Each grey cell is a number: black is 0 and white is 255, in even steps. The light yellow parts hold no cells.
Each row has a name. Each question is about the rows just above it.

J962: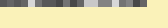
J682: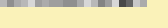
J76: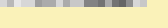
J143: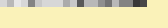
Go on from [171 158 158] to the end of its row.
[143 143 171 215 184 131 158 215  72 101 200 171]
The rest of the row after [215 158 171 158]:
[158 143 143 171 215 184 131 158 215  72 101 200 171]

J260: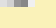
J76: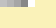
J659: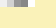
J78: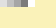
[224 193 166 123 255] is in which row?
J78
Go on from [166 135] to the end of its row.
[255]
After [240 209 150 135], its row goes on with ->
[255]
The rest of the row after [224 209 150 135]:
[240]
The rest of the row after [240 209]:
[150 135 255]

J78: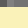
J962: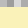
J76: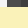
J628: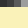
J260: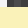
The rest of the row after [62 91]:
[157]
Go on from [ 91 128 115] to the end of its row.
[115]
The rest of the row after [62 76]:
[62]
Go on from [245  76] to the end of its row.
[76 62]
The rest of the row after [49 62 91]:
[157]

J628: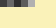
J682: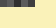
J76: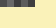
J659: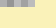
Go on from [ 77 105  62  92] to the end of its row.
[62]
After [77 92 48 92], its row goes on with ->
[62]
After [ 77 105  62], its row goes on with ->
[92 62]
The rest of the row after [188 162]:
[188]

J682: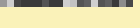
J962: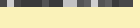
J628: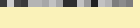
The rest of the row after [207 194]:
[ 84  96 207  84  96  58 140  72]
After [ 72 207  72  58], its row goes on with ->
[ 58  58  84  58  58 194 194  84  96 207  84  96  58  72  72]

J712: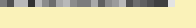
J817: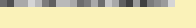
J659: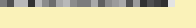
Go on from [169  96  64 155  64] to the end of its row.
[124 140 155 213]
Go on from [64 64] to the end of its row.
[227]
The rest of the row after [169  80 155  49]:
[ 80  64  49 227]
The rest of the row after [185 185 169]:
[109 124 169 109 198 169  96  64 155  64 124 140 155 213]
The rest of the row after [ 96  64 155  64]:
[124 140 155 213]
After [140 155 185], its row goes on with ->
[ 80 109  96  80  64  64 227]
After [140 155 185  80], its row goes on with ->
[109  96  80  64  64 227]

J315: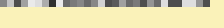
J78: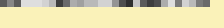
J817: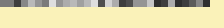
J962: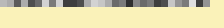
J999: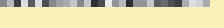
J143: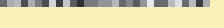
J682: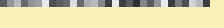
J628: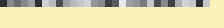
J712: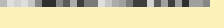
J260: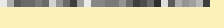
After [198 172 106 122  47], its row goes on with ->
[135 106 122  62  78 198 148 122 222  62 148]
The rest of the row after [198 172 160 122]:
[ 62  62 210  91 160  62 160  47 160 160 135]
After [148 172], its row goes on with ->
[185 160 185 222  78 210 172  62  78 148 148 198  47  62 172  47  62  91
 135  47]
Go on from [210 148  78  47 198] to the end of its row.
[ 91  62  78 172 222 122 210 185 122 106]
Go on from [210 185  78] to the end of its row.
[160 185 198 210 148 135  62  91 234 160 148 122 198  78 135  62 172 210
 198  47 198]
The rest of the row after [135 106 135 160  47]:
[210 185  78 160 185 198 210 148 135  62  91 234 160 148 122 198  78 135
  62 172 210 198  47 198]
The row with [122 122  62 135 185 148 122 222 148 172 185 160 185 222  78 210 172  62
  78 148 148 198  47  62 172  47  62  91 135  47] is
J817

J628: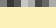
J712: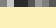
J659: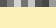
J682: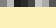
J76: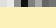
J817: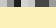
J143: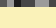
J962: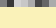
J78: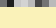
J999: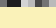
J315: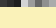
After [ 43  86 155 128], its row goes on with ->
[86]
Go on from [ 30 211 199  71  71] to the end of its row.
[155]
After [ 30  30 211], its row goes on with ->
[186  71 115 186]
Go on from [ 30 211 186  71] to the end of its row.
[115 186]

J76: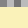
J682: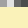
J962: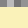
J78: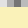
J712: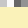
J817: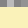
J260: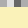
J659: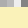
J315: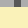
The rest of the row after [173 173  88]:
[173]
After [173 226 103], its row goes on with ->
[173]
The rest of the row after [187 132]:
[147]
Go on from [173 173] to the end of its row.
[ 88 173]
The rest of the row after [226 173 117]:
[187]
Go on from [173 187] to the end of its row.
[238 132]
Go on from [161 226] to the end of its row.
[103  76]

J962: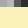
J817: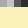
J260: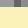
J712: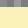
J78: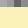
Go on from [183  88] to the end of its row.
[45]
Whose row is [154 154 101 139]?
J260
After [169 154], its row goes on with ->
[101 139]
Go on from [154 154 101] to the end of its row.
[139]
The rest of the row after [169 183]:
[88 45]

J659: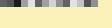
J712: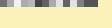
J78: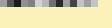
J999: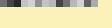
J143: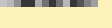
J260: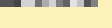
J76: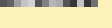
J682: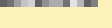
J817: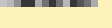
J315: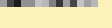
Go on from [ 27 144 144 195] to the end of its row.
[183 128  54 159  69 195 159 183]
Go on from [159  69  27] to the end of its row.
[144 144 195 183 128  54 159  69 195 159 183]
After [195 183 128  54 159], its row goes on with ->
[ 69 195 159 183]
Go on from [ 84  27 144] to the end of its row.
[128 210 183 113  40 159  69 195 159 195]
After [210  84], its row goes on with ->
[128 183 171  84  54 195  54 113]

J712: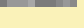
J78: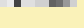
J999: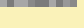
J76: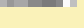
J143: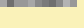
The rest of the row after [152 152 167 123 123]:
[123 137 152 137]
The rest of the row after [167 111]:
[152 152 167 137 123 111 137 179 152]
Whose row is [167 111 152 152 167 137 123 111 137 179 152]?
J143
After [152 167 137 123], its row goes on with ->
[111 137 179 152]
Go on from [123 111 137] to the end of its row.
[179 152]
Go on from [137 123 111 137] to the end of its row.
[179 152]
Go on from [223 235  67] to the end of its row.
[223 223 208 208  98 111 152 208]

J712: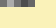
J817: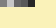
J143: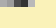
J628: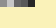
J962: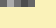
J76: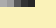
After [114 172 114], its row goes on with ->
[ 77 102]
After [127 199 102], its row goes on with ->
[89 38]
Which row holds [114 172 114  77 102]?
J712
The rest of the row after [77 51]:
[185]
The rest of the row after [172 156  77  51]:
[185]

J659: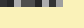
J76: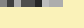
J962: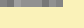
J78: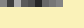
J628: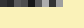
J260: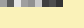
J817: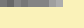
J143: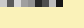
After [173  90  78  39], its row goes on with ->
[104 119 132]
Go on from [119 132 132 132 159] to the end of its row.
[173]
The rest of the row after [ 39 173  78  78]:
[ 39 173  51 159]
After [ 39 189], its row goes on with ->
[173 173]
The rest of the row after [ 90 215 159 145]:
[ 39  78 189  23]
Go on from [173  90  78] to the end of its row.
[ 39 104 119 132]

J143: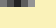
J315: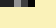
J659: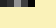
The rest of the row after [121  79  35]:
[ 93 148]
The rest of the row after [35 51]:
[148  63   5]
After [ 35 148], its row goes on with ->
[63  5]
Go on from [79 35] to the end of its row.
[ 93 148]

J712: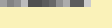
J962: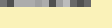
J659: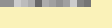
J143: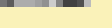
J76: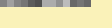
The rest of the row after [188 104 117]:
[104]
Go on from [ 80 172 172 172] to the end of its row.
[160 172  80 160 188 104  80 104]
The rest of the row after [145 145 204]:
[188 172 104 172 160 145 160 204 131 117]
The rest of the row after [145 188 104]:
[117 104]
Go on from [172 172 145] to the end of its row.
[188 104 117 104]
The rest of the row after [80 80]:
[ 92 104 145 172  92  92 204]
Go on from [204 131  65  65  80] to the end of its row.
[188]

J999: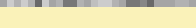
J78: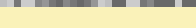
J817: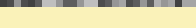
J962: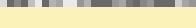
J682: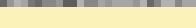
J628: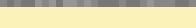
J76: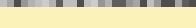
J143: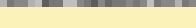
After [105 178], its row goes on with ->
[165 234 234 150 178 105 105 105 150 165 119 105 135 150 105 105 105 204
 165 150]
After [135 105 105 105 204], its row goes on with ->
[105 105]

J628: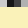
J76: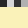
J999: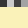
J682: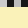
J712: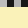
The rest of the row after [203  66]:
[163]
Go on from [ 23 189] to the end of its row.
[23]
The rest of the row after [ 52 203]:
[ 66 163]
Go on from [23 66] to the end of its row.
[177]

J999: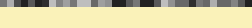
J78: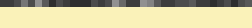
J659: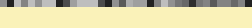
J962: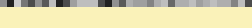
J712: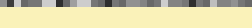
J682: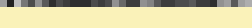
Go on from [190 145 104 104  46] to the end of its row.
[118 104 174 104 104 131  89  34]
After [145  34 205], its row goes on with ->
[118  76 145  89 190  34  76 159 190 190 190  76  34 145  89 174 159 159
 131 174 190 104 174 174 190 159 174 190 174 174 131 190  76]
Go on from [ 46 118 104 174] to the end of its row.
[104 104 131  89  34]
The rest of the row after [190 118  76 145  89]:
[ 46  76  61  46  46  46  76  61  76 145 104  61  61 145 131  89  61  61
  76  76  89  61  61  46 145 159  89 159 174]

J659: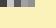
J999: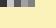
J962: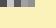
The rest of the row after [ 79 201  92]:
[161 146]
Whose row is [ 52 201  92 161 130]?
J999
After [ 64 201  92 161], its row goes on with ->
[146]
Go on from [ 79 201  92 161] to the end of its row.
[146]
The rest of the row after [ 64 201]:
[ 92 161 146]
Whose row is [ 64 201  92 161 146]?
J659

